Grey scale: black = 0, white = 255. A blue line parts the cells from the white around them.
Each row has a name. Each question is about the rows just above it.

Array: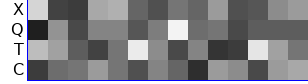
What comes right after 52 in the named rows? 60
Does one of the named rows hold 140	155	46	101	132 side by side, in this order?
no
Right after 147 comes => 73
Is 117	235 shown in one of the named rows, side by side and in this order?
yes
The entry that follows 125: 243
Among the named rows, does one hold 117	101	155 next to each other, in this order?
yes
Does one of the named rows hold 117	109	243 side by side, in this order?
no

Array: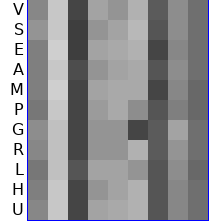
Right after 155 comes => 169
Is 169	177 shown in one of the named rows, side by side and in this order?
yes
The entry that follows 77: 148
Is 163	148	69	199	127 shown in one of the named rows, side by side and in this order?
no
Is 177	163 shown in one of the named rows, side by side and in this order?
no

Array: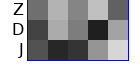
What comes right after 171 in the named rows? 125
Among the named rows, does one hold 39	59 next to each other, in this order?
no
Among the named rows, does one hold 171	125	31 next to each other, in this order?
yes
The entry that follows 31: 163
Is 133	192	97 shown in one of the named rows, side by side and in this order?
yes

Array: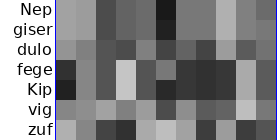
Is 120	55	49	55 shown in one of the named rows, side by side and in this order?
yes
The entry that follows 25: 120
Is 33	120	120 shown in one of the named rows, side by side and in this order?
yes
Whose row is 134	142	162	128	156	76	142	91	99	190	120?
vig

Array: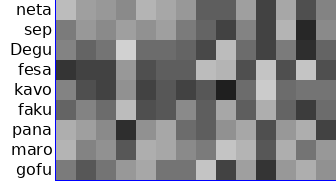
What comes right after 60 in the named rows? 108
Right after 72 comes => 188

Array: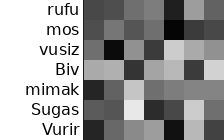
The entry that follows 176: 52
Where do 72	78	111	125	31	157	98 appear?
rufu
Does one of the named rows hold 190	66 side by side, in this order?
no
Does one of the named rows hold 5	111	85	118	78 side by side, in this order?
no
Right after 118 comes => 85
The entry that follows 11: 145
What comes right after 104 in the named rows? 138

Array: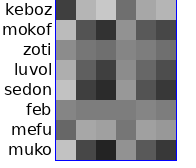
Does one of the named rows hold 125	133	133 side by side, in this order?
no
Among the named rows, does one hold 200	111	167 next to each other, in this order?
yes
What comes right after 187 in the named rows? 83

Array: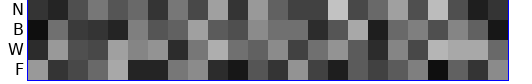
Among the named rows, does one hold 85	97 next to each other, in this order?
yes
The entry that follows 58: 52

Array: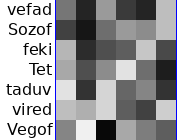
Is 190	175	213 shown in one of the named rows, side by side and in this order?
yes
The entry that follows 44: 79

